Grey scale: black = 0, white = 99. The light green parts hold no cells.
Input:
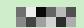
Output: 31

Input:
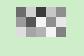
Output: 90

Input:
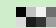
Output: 43

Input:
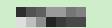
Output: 50

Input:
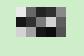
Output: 36

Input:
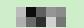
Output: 54
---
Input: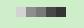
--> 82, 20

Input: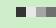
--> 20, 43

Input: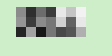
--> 54, 68

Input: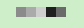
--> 54, 41

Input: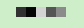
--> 19, 54

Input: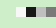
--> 96, 47

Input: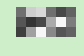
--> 43, 38

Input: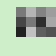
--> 47, 32
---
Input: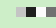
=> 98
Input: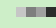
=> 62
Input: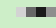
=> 10
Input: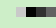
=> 19
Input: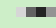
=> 14
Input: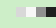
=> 56
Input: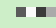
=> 23
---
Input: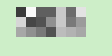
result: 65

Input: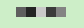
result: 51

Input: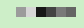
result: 39

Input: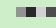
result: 30

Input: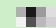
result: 81

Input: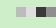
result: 55

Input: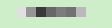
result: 72

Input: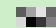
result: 50

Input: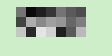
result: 72

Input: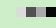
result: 3
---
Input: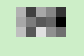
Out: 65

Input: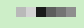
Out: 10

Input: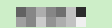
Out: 67

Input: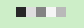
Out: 51

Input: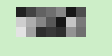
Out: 38

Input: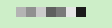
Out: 79
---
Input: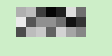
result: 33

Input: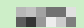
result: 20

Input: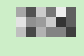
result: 56

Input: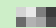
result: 69

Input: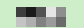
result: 68

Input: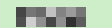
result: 80

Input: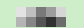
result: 52

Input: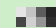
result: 81

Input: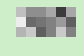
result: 41
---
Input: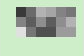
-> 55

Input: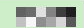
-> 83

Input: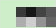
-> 57

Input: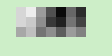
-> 45

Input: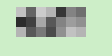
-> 61

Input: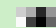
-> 1
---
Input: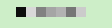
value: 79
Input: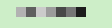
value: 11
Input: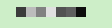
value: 5
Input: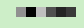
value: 22
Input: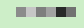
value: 44
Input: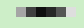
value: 86
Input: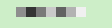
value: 93
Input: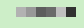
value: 19
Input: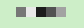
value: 63
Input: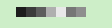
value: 55
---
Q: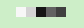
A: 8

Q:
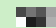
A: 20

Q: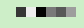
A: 1

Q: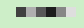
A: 34

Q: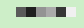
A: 57

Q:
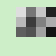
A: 63
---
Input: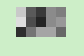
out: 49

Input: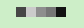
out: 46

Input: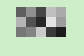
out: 51

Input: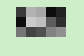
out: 36

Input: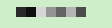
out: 39

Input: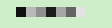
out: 56

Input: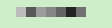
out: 44
